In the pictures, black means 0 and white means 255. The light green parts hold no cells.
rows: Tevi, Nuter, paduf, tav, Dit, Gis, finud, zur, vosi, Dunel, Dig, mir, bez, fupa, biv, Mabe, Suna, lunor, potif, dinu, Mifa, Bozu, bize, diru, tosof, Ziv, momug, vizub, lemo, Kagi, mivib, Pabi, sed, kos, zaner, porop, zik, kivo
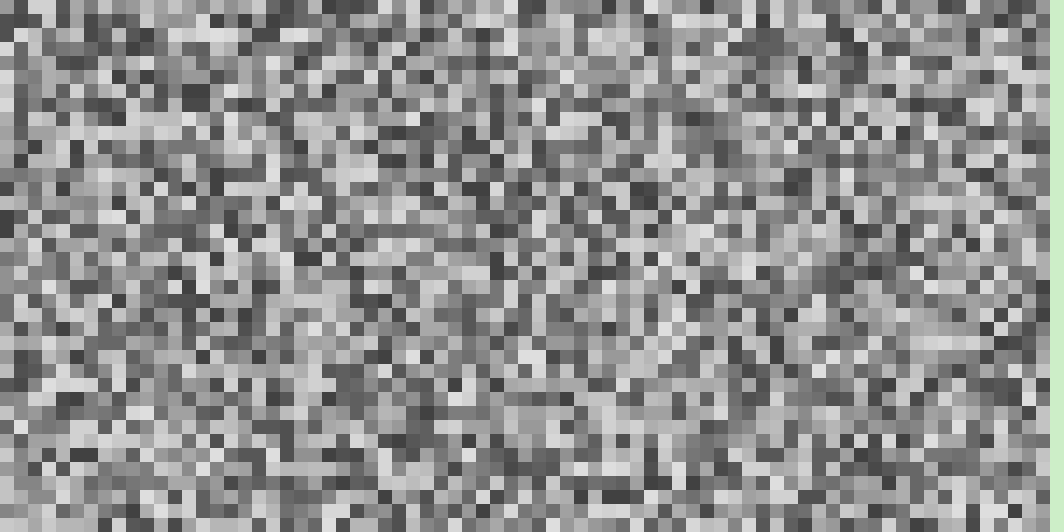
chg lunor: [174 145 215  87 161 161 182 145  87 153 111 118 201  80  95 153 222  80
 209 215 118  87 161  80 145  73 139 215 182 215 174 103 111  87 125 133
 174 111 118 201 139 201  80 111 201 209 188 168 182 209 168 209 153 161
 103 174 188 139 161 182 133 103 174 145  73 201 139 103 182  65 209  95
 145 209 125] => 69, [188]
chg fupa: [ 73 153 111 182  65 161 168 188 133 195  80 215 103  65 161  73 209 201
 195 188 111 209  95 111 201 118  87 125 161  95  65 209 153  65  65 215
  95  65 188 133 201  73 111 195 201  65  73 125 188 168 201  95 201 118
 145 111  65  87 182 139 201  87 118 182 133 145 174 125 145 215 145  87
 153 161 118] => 16, [65]
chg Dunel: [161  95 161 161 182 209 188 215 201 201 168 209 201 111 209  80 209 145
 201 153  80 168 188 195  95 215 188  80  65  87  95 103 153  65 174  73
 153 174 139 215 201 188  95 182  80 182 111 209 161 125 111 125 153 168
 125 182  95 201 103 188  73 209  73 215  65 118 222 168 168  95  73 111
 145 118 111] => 70, [103]
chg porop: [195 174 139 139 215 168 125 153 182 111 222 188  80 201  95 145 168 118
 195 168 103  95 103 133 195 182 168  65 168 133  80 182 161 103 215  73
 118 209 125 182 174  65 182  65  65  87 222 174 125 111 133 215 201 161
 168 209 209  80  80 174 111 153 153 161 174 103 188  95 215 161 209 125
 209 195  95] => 14, [209]
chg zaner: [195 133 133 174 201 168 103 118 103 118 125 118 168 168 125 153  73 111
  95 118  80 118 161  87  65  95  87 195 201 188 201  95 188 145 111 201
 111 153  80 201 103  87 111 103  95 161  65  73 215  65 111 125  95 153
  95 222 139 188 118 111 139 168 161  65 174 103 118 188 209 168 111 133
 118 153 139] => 8, [125]
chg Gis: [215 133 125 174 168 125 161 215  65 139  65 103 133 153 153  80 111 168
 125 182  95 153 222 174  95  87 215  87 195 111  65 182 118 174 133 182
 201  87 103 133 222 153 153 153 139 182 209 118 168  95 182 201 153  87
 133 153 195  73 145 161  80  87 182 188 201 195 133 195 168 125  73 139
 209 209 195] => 23, [215]
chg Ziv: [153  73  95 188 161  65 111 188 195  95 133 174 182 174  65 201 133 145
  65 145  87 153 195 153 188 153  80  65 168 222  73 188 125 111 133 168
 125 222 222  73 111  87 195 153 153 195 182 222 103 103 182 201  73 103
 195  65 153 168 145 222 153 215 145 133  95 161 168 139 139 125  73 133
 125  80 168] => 48, [215]

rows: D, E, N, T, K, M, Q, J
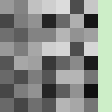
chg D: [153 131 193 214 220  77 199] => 4, [207]
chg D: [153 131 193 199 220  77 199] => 4, [207]
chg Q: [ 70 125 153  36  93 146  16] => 3, [146]
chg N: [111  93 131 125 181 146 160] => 4, [131]
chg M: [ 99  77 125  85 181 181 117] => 1, [105]
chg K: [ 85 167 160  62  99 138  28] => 4, [56]

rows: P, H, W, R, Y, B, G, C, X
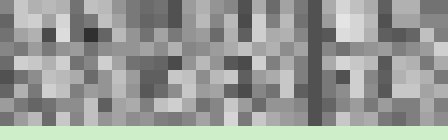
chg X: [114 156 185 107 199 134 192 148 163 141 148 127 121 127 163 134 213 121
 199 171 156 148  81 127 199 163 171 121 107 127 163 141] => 14, [134]
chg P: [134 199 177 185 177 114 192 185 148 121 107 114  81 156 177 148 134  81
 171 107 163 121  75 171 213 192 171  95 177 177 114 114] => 23, [81]
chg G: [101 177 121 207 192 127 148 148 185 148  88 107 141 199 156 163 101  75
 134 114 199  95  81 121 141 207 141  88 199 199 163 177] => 7, [156]

